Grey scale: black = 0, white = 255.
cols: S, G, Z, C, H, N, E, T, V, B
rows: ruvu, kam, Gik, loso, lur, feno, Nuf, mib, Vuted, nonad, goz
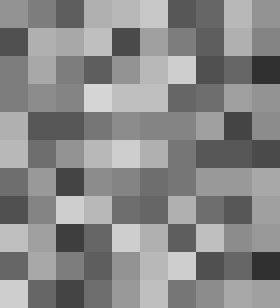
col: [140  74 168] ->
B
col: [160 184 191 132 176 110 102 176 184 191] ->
N
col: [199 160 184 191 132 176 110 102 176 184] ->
N
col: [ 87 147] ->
Z
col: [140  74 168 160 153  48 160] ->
B
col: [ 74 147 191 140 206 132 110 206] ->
H
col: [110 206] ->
H

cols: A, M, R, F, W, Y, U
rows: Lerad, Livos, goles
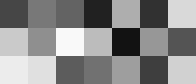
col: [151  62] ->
Y
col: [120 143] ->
M
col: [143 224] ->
M
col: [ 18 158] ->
W
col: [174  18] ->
W

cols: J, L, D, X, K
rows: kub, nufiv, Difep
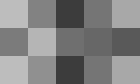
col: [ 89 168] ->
K
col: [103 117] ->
X
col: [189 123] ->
J
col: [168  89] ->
K

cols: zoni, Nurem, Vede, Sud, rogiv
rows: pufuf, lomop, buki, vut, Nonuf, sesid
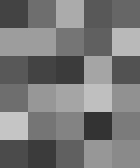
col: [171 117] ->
Vede
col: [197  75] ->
zoni
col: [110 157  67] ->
Nurem

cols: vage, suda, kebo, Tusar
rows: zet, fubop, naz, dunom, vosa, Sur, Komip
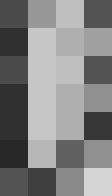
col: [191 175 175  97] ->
kebo
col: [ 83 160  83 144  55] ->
Tusar
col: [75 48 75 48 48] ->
vage

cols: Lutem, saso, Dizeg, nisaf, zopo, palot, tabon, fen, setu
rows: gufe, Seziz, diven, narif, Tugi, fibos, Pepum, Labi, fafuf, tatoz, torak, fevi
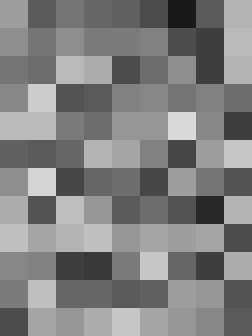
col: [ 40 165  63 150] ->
fen
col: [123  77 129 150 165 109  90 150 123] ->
zopo
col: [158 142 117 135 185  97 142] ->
Lutem
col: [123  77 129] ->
zopo
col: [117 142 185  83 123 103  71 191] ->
Dizeg
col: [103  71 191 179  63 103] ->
Dizeg

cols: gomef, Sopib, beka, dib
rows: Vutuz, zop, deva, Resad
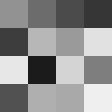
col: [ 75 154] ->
beka
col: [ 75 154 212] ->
beka
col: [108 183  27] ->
Sopib
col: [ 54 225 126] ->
dib

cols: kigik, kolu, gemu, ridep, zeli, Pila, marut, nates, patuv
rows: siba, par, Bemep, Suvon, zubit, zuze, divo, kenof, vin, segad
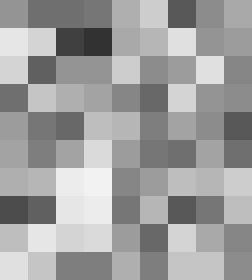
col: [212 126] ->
gemu
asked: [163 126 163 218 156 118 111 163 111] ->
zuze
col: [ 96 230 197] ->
kolu
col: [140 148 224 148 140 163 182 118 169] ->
nates
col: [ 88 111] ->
patuv
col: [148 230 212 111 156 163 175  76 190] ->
kigik
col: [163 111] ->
marut

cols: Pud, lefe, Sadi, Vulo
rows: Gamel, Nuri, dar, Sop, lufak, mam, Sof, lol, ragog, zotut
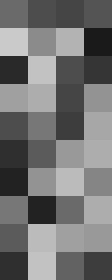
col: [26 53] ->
Vulo
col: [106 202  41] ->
Pud
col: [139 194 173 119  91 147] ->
lefe
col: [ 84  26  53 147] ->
Vulo
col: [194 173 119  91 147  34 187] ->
lefe
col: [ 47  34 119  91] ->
Pud
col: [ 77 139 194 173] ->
lefe

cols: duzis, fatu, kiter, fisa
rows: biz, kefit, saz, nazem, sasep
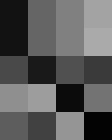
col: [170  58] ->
fisa
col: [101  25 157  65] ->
fatu
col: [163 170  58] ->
fisa
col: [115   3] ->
fisa

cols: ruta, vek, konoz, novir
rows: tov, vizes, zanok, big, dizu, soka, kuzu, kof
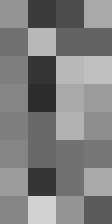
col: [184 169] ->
konoz
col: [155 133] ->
ruta
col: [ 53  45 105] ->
vek
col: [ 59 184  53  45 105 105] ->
vek
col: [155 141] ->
novir
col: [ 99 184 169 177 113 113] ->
konoz
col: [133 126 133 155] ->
ruta

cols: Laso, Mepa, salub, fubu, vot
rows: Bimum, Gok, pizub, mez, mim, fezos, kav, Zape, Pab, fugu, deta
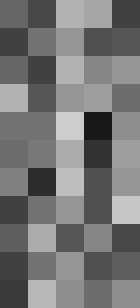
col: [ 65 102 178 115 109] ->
Laso
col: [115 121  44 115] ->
Mepa
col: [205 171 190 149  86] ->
salub
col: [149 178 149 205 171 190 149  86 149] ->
salub
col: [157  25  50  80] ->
fubu
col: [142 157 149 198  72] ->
vot
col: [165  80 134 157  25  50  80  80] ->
fubu

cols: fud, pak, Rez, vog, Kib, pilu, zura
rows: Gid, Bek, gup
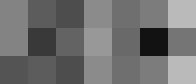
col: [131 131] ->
fud
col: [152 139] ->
vog

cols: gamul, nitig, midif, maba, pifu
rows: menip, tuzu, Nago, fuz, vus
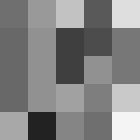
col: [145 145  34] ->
nitig
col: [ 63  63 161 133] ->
midif

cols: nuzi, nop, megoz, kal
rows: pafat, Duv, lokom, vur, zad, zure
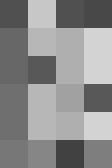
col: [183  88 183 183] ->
nop
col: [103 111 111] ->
nuzi
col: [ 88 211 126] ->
kal
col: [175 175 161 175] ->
megoz
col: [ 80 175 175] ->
megoz
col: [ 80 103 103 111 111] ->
nuzi

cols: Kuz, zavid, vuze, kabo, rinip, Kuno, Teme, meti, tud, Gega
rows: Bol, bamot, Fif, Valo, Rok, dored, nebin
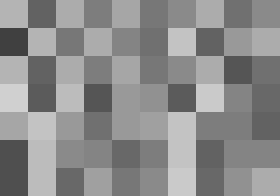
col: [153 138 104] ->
vuze
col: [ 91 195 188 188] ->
zavid
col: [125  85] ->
kabo

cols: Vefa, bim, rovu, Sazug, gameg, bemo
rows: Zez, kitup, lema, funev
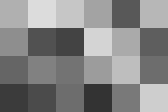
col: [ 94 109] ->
bemo
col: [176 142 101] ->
Vefa
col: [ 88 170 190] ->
gameg
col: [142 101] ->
Vefa
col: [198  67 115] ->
rovu
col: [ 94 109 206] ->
bemo

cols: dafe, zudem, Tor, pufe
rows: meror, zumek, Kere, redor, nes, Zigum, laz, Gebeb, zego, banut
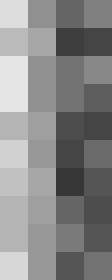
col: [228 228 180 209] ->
dafe
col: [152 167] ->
zudem
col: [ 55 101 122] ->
Tor

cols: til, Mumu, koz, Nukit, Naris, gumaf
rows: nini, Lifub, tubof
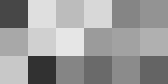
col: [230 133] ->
koz
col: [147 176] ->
gumaf

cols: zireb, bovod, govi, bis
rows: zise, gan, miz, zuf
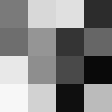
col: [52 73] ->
govi
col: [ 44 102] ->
bis
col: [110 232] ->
zireb
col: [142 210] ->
bovod
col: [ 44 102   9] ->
bis
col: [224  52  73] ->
govi
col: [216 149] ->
bovod

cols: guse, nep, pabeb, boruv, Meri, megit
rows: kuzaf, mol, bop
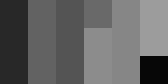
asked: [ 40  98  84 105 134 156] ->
kuzaf
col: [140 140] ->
boruv
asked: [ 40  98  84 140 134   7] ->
bop
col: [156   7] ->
megit
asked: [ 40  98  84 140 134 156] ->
mol

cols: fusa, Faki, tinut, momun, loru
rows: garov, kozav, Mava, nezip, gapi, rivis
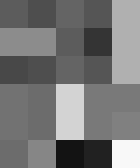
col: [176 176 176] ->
loru
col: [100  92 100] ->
tinut
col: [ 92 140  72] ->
fusa

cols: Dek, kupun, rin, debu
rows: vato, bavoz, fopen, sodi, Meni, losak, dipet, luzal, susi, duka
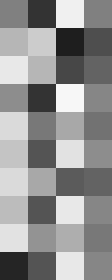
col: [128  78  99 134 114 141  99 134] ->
debu
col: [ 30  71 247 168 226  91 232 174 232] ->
rin

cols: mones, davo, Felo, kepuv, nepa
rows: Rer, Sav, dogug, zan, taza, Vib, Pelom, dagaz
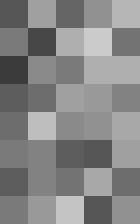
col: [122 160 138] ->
Felo
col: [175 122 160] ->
Felo
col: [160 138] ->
Felo

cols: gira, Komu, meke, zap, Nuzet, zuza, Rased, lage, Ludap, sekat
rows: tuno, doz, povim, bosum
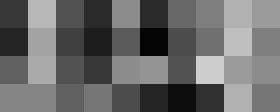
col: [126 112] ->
lage
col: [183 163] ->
Komu
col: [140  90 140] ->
Nuzet

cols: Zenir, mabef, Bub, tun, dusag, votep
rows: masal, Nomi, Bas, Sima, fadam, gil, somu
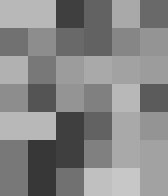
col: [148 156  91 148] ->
votep
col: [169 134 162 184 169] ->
dusag
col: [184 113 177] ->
Zenir
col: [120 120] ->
Zenir
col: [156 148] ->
Bub
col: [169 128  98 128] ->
tun

